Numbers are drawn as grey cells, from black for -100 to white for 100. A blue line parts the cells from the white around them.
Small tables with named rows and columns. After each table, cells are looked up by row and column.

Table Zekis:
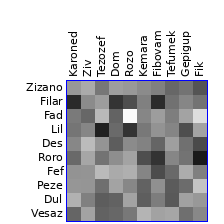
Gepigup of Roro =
-10
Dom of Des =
-27
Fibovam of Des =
-21
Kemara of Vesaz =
41
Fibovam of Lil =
15
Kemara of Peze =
-23
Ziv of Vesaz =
28
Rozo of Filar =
-39
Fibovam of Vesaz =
27

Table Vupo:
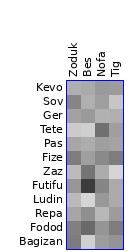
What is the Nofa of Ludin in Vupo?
19
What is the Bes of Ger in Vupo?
21
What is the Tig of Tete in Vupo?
25
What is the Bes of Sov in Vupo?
38
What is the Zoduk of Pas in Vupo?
30
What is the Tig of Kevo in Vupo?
22
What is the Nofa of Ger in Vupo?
39
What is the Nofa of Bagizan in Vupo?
23
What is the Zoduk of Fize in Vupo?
-2
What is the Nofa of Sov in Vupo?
25
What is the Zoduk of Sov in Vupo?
4
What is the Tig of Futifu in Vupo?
33
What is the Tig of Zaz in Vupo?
67
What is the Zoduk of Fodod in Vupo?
0
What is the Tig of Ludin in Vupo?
34
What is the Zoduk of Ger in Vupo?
27
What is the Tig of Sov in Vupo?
55

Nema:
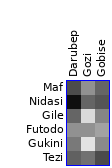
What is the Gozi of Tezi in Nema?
-11
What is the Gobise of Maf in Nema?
-21
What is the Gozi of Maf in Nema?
14
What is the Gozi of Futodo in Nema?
14
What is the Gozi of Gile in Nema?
71
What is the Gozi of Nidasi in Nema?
-21
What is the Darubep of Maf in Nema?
-40
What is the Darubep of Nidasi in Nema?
-88
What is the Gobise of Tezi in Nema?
-41
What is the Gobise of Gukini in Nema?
8
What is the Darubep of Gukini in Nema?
-5
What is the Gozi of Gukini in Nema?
78
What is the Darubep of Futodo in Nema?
14
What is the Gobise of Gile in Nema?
4
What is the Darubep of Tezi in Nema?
-24

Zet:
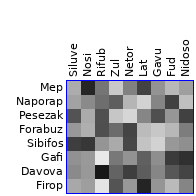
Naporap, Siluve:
27
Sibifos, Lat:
53
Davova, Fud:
-32
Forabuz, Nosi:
37
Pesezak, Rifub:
-37
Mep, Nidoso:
25
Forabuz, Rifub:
-38
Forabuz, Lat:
47
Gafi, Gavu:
11
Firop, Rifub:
79
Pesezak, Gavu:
-38

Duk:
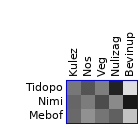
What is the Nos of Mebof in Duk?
14
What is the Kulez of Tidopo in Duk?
-7
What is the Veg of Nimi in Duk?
-40
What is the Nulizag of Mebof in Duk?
-25
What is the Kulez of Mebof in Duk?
-18
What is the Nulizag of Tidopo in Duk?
-73

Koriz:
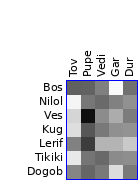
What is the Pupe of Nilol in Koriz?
-7
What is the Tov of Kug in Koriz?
74
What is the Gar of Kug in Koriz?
13
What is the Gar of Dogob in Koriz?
73
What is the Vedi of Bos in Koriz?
0
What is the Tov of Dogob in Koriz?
4
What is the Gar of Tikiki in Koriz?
9
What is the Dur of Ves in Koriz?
-3
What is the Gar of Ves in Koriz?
35
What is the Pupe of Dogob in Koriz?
-20
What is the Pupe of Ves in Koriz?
-88
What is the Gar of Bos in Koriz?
96
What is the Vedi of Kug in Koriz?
-5
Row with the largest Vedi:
Lerif

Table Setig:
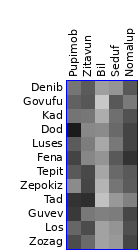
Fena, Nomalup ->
-60
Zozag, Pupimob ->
-40
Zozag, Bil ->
27
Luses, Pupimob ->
-29
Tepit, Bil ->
30
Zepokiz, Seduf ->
-8
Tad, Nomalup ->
1
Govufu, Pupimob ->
-24
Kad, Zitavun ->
-7
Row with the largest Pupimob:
Zepokiz

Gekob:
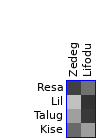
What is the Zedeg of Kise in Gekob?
-18
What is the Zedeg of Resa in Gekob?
-49
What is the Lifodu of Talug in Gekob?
-55
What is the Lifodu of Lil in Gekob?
-61
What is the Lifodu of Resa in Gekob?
-11
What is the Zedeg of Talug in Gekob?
25
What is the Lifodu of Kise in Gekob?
24
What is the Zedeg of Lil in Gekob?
51

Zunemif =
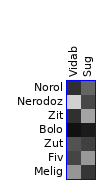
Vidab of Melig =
18
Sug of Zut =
-50
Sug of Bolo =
-79
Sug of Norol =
-21
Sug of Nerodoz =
-44
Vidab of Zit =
-62
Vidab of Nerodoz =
64
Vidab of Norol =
-63
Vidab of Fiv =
-46
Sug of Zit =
29
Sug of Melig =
-58
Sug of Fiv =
19
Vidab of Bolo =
-87
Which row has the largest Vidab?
Nerodoz

